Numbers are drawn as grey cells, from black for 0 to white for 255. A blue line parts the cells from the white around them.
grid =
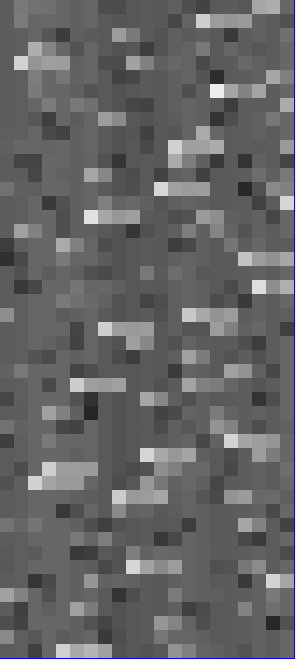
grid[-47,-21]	92
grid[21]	[92, 94, 102, 103, 121, 112, 105, 98, 82, 87, 68, 78, 95, 99, 96, 76, 86, 58, 97, 92, 103]
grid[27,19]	92
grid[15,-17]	78
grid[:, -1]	[103, 81, 112, 103, 103, 127, 103, 171, 103, 103, 153, 68, 120, 129, 214, 103, 103, 92, 167, 103, 175, 103, 94, 63, 103, 103, 103, 103, 103, 103, 97, 103, 103, 110, 103, 95, 103, 67, 103, 76, 103, 165, 103, 103, 81, 103, 103]
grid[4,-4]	104
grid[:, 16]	[91, 149, 58, 101, 91, 91, 164, 61, 78, 91, 91, 91, 91, 91, 91, 95, 99, 116, 91, 91, 75, 86, 156, 127, 91, 83, 160, 102, 91, 99, 130, 212, 77, 72, 91, 147, 91, 91, 91, 91, 83, 91, 91, 91, 91, 91, 91]
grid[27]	[92, 94, 102, 74, 102, 205, 158, 154, 160, 87, 90, 81, 91, 163, 128, 124, 102, 93, 85, 92, 103]
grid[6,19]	92
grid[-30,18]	103
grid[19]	[92, 81, 102, 92, 102, 96, 80, 74, 82, 87, 120, 91, 109, 99, 88, 89, 91, 93, 97, 92, 103]
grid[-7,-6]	80
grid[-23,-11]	136
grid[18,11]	88
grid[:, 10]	[90, 90, 90, 62, 129, 90, 90, 67, 84, 65, 73, 90, 90, 90, 96, 90, 80, 90, 90, 120, 90, 68, 90, 156, 136, 90, 90, 90, 166, 90, 89, 90, 214, 82, 152, 156, 100, 90, 90, 98, 162, 90, 90, 90, 90, 90, 82]
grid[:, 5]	[96, 96, 96, 83, 96, 98, 96, 120, 93, 96, 96, 96, 96, 96, 96, 96, 96, 128, 101, 96, 117, 112, 96, 68, 67, 96, 69, 205, 82, 96, 67, 102, 96, 156, 153, 96, 78, 96, 120, 57, 96, 96, 96, 160, 96, 96, 168]
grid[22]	[142, 94, 102, 103, 92, 96, 101, 89, 82, 87, 90, 81, 95, 200, 168, 147, 156, 93, 97, 92, 94]
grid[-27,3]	103
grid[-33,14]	96
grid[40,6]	92
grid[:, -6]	[89, 156, 89, 89, 89, 45, 236, 89, 52, 102, 171, 56, 89, 89, 89, 142, 132, 89, 89, 89, 89, 76, 147, 156, 89, 89, 89, 124, 89, 123, 147, 98, 89, 89, 70, 74, 89, 89, 89, 91, 80, 89, 95, 89, 89, 89, 96]
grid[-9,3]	103
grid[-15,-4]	93
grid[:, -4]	[88, 154, 93, 93, 104, 93, 131, 93, 93, 93, 93, 52, 93, 41, 93, 93, 84, 93, 195, 93, 93, 58, 93, 97, 79, 93, 147, 93, 93, 93, 93, 164, 93, 93, 92, 155, 93, 166, 73, 93, 119, 58, 93, 130, 93, 93, 83]
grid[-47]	[92, 120, 114, 112, 102, 96, 101, 77, 75, 87, 90, 88, 95, 79, 67, 89, 91, 88, 166, 173, 103]
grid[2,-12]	121
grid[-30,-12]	87
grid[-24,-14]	206
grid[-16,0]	62
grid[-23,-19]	102
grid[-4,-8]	64
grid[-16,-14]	89
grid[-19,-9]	95

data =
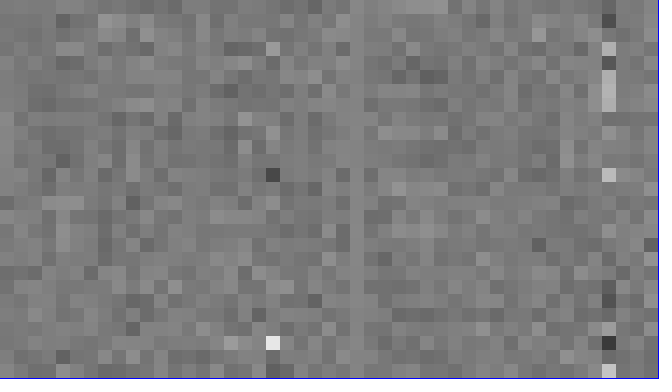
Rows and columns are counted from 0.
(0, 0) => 123
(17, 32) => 122
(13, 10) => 123
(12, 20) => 123
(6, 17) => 115
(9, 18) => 118
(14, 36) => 124
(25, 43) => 107
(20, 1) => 131
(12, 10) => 125
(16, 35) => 128
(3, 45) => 128
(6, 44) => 124
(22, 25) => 131
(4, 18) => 126
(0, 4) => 131
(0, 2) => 123
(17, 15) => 125
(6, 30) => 118
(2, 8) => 133
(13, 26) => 123
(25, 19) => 108
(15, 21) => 118
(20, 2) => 133
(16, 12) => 130
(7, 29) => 119
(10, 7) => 118
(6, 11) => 127
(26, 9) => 114
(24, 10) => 131
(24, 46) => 113
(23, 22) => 115
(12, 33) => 124
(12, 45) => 133
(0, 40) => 124
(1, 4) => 100
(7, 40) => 129
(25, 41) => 133

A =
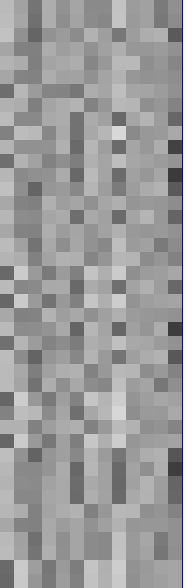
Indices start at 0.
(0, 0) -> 186
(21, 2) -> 154
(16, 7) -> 162
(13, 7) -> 157
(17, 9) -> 155
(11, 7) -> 165
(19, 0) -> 105
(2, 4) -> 155
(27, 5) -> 168
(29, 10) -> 154
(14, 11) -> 150
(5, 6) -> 145
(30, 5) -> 175
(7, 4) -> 172
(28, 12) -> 161
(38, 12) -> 145
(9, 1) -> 188
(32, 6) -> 180
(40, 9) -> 146
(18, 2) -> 129
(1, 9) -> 154
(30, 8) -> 186
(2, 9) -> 157
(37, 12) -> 145
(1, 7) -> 135
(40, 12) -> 165
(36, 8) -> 184
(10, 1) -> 145
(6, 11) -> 156
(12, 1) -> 138
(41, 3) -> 121
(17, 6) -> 146
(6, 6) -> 173
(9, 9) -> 138
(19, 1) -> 203
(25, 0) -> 188
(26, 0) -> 186
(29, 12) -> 169
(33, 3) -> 148
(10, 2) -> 145

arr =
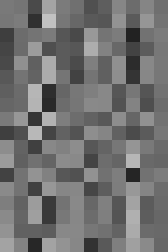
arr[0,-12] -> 121
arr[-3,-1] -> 103
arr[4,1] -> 144
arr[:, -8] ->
[123, 119, 86, 91, 91, 117, 102, 108, 126, 98, 129, 140, 87, 134, 115, 120, 136, 147]
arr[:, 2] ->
[74, 48, 116, 156, 96, 99, 182, 180, 53, 184, 64, 113, 147, 64, 156, 159, 97, 39]
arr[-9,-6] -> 142
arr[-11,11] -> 108
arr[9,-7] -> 83
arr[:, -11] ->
[117, 124, 108, 107, 144, 116, 107, 106, 151, 79, 99, 96, 115, 115, 98, 101, 97, 131]
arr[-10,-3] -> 102
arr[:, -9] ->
[164, 193, 123, 79, 171, 172, 46, 41, 178, 68, 136, 100, 129, 151, 58, 57, 93, 163]
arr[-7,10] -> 105
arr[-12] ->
[95, 107, 182, 46, 102, 119, 127, 136, 86, 119, 85, 114]
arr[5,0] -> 88
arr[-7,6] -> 68
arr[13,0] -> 138
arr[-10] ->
[122, 151, 53, 178, 126, 109, 98, 88, 141, 102, 145, 114]
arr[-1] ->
[163, 131, 39, 163, 147, 135, 50, 89, 127, 160, 138, 103]
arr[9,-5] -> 133
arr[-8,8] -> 119
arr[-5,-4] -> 125
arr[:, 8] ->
[134, 147, 124, 104, 144, 142, 86, 82, 141, 97, 119, 101, 126, 125, 86, 84, 99, 127]
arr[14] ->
[126, 98, 156, 58, 115, 137, 103, 128, 86, 163, 91, 106]
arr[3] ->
[69, 107, 156, 79, 91, 87, 173, 130, 104, 67, 92, 119]
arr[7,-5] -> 136
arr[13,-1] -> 108
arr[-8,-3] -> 149
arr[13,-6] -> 70
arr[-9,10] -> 91
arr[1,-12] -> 119

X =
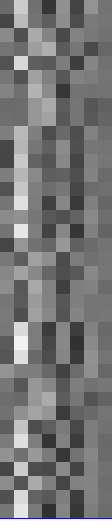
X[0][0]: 106
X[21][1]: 90
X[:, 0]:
[106, 69, 138, 116, 82, 119, 132, 107, 110, 127, 71, 70, 125, 82, 117, 139, 115, 69, 120, 134, 141, 119, 122, 120, 91, 85, 148, 119, 109, 114, 94, 123, 146, 70, 141, 80, 119]
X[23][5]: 61
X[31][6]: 125
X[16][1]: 230
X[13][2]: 126
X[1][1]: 186
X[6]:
[132, 112, 179, 139, 55, 115, 114, 115]
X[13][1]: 198
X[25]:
[85, 223, 106, 77, 133, 58, 145, 116]
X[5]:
[119, 83, 161, 128, 88, 130, 124, 116]
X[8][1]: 108
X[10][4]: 139
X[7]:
[107, 108, 150, 170, 92, 117, 86, 97]
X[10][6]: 118
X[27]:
[119, 87, 151, 135, 86, 127, 114, 119]
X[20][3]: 129
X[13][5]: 71
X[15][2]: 119
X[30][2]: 78
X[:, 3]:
[54, 94, 132, 174, 89, 128, 139, 170, 162, 77, 96, 84, 94, 110, 65, 89, 67, 102, 142, 102, 129, 130, 136, 59, 71, 77, 103, 135, 171, 149, 95, 53, 122, 74, 128, 89, 49]
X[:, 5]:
[68, 77, 131, 118, 62, 130, 115, 117, 117, 78, 80, 69, 79, 71, 58, 98, 54, 96, 124, 89, 127, 126, 132, 61, 49, 58, 108, 127, 118, 99, 72, 59, 115, 68, 129, 61, 55]
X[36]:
[119, 229, 121, 49, 133, 55, 125, 109]
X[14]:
[117, 224, 124, 65, 134, 58, 128, 102]
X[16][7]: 100
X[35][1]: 217
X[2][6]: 120
